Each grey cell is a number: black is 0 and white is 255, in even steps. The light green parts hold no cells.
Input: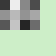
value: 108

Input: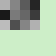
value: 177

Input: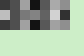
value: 143

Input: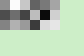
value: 230

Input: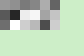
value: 206

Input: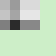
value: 136

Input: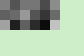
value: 194

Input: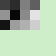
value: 206
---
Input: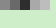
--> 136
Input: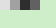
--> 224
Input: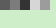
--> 92
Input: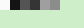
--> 250
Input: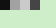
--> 16
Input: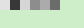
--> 226
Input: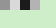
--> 148
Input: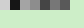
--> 208
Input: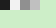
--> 29
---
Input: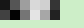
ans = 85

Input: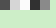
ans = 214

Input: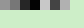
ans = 119

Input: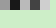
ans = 24

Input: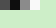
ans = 14

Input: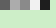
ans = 172

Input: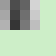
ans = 77

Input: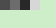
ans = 108

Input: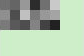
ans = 101
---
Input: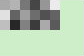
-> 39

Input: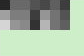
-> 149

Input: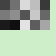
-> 15

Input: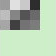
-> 64

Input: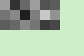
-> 104

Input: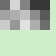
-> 151

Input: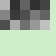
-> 171

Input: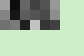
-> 122

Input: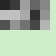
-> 147
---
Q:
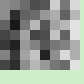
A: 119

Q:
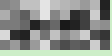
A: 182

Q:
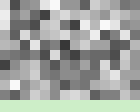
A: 117

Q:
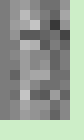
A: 112

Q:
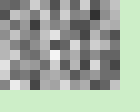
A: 153
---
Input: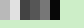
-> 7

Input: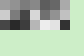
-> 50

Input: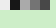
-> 72

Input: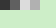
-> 177

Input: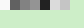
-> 197

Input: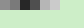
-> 203

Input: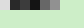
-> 145

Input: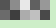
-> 73

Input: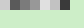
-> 58

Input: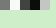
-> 197
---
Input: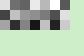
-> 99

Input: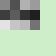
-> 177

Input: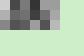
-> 122

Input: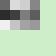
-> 207

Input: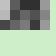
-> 48

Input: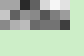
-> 41

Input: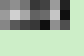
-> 116

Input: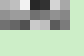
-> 242
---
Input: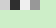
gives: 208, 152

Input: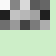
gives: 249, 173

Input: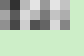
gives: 112, 133

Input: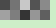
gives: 74, 95

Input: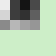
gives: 236, 150

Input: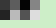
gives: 55, 221
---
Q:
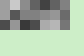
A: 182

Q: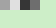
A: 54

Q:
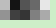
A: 128

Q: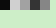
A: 52

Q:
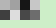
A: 72

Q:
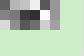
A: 206

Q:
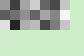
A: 124

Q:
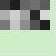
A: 82

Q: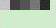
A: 118
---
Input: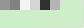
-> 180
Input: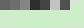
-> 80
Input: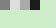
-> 27
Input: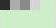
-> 213
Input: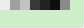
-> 138
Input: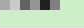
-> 128
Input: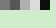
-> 14
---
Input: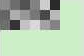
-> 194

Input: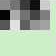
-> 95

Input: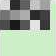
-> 85

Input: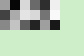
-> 95

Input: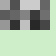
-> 192

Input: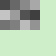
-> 187

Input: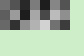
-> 143
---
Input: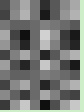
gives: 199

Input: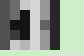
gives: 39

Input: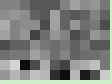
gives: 202

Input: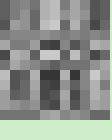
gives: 104

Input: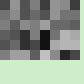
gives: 70

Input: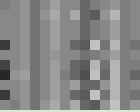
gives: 148
